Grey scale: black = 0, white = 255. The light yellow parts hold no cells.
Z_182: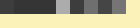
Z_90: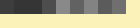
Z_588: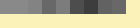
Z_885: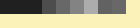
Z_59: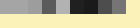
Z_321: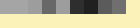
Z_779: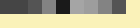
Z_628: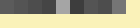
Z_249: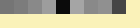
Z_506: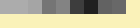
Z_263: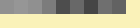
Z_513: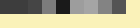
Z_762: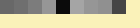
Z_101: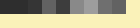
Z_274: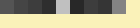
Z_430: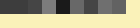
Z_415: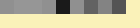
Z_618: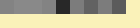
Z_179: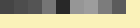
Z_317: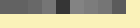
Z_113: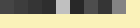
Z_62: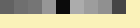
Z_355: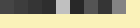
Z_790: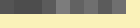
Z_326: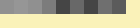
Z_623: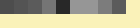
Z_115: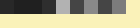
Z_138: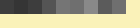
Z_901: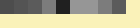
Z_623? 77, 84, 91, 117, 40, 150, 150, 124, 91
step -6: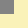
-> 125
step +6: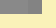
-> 143, 143, 137
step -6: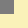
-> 118
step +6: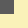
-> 97
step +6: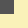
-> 90
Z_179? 69, 77, 84, 117, 40, 150, 157, 124, 91

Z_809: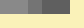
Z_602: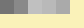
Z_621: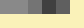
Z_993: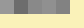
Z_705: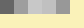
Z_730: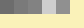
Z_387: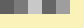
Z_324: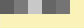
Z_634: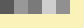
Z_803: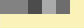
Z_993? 152, 109, 137, 144, 130
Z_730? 109, 122, 130, 206, 144
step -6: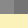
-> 131, 110

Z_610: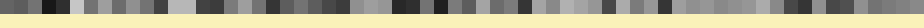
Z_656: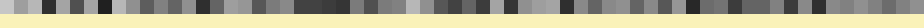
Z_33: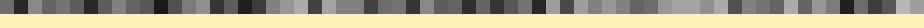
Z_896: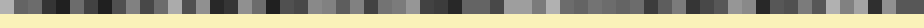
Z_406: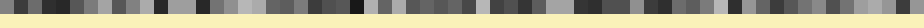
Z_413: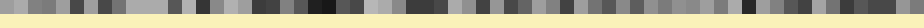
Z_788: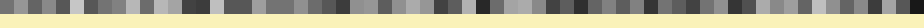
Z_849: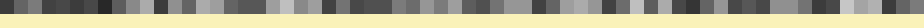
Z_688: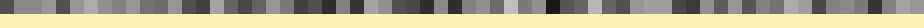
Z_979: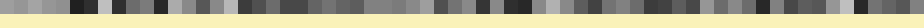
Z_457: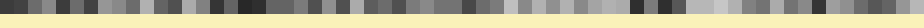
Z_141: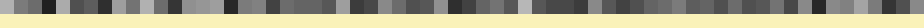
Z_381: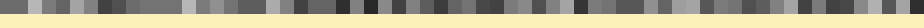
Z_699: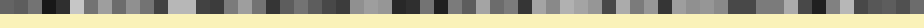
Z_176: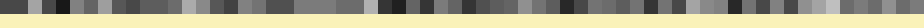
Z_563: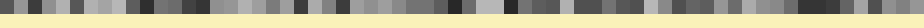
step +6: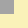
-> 170
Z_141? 177, 123, 108, 32, 171, 80, 93, 47, 158, 115, 177, 108, 53, 144, 150, 158, 40, 123, 129, 66, 108, 100, 100, 87, 158, 60, 72, 137, 108, 80, 87, 144, 47, 66, 100, 115, 87, 183, 87, 72, 72, 60, 137, 87, 66, 80, 100, 108, 123, 93, 100, 80, 108, 80, 87, 115, 72, 137, 40, 137, 129, 164, 123, 53, 80, 137

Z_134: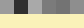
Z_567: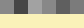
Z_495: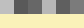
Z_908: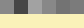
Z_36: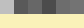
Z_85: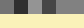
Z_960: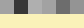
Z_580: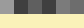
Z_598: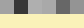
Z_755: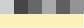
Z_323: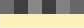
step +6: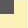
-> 95
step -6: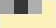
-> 156, 49, 169

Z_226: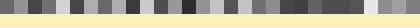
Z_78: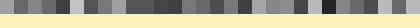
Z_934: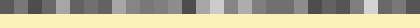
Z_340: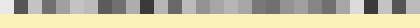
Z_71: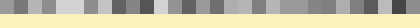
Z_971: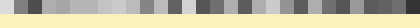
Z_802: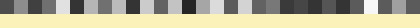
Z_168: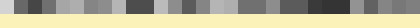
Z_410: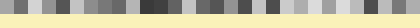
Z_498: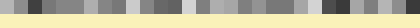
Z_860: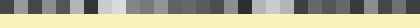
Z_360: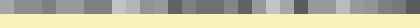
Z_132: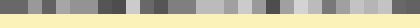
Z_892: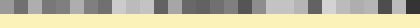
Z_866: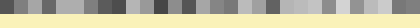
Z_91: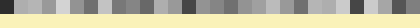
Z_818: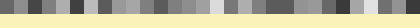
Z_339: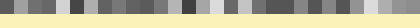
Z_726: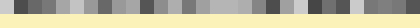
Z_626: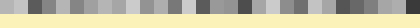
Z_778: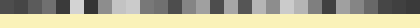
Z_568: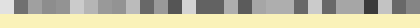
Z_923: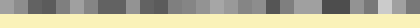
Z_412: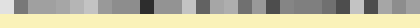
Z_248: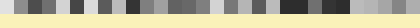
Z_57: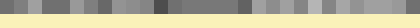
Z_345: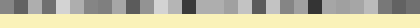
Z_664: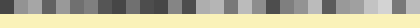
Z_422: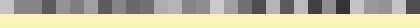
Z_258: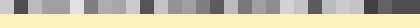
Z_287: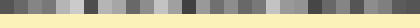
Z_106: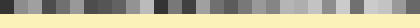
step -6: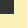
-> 46
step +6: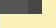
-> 91, 91, 76
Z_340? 232, 85, 195, 112, 160, 195, 187, 91, 112, 174, 58, 181, 104, 187, 147, 166, 181, 166, 120, 112, 147, 160, 133, 112, 166, 219, 58, 195, 85, 187
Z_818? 104, 141, 70, 127, 174, 64, 187, 91, 153, 166, 127, 91, 127, 141, 160, 219, 120, 174, 127, 91, 91, 147, 153, 104, 58, 166, 225, 112, 147, 58
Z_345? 133, 98, 174, 112, 211, 174, 133, 127, 166, 91, 147, 211, 181, 58, 174, 174, 160, 195, 91, 195, 133, 160, 52, 166, 160, 166, 187, 120, 98, 112
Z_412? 225, 120, 160, 160, 166, 181, 195, 153, 141, 141, 45, 147, 147, 195, 98, 166, 174, 112, 153, 77, 133, 127, 127, 112, 77, 195, 77, 166, 141, 160
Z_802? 77, 141, 64, 112, 225, 52, 181, 112, 187, 52, 203, 98, 195, 37, 166, 219, 91, 211, 98, 120, 58, 70, 52, 85, 52, 91, 246, 91, 160, 91

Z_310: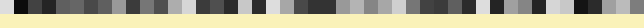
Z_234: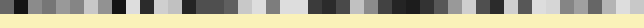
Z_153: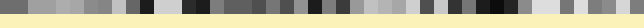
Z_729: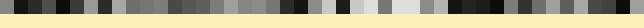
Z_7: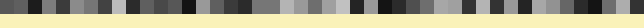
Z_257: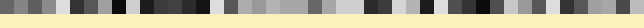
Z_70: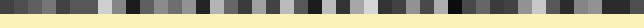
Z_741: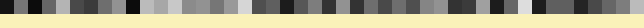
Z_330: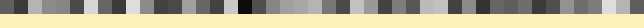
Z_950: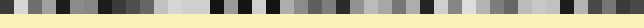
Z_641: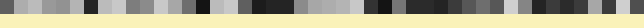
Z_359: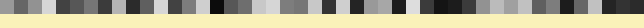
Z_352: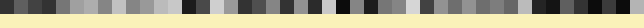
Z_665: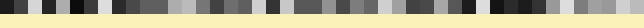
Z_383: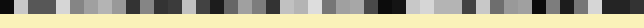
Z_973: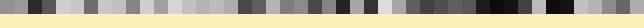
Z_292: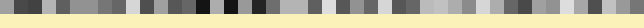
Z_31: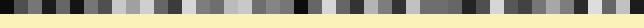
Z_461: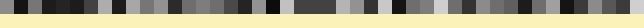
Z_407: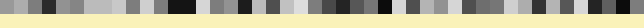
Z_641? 95, 173, 187, 153, 146, 180, 36, 187, 200, 125, 139, 200, 167, 110, 20, 187, 200, 95, 28, 36, 36, 139, 167, 173, 180, 200, 51, 20, 118, 43, 43, 36, 59, 87, 110, 87, 207, 133, 36, 59, 43, 59, 167, 59, 207, 79
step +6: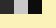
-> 49, 206, 18
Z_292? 160, 73, 66, 180, 95, 146, 146, 118, 102, 214, 79, 160, 87, 102, 20, 173, 20, 153, 36, 110, 180, 180, 95, 221, 87, 146, 102, 214, 87, 102, 187, 193, 173, 139, 214, 173, 102, 73, 160, 146, 221, 167, 79, 193, 153, 118
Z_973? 146, 153, 43, 87, 207, 200, 110, 200, 193, 133, 207, 160, 214, 193, 180, 187, 173, 73, 95, 180, 125, 139, 73, 133, 36, 167, 51, 221, 167, 95, 66, 79, 95, 87, 28, 12, 20, 66, 187, 12, 20, 193, 180, 139, 102, 173

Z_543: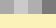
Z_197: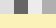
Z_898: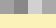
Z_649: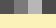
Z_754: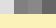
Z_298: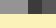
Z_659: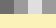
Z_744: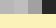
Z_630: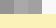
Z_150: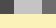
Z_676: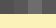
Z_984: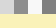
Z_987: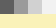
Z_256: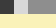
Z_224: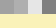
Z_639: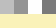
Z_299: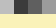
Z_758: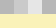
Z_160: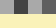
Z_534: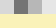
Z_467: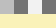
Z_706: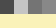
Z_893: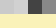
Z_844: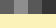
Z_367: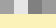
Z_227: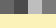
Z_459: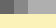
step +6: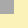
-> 175
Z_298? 148, 148, 59, 88
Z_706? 75, 196, 116, 136
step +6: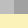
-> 196, 167
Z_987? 95, 155, 209, 242

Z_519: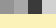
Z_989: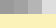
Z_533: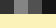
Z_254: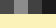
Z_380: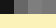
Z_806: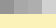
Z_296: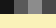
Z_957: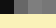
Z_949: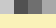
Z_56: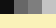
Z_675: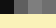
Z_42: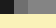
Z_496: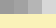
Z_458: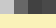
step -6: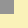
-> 142
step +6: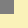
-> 132
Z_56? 15, 103, 126, 195
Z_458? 201, 103, 65, 73
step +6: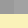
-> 160, 168
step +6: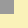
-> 160
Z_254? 73, 140, 65, 27

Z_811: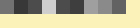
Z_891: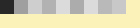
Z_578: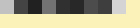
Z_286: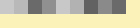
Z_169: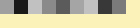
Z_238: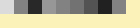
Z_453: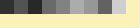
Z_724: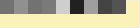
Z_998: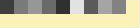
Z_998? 62, 122, 151, 106, 48, 226, 91, 165, 130
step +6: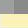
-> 165, 144
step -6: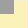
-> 153
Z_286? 200, 185, 106, 144, 200, 178, 98, 138, 106
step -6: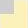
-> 200
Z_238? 219, 130, 40, 151, 130, 114, 83, 33, 130
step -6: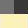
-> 108, 50

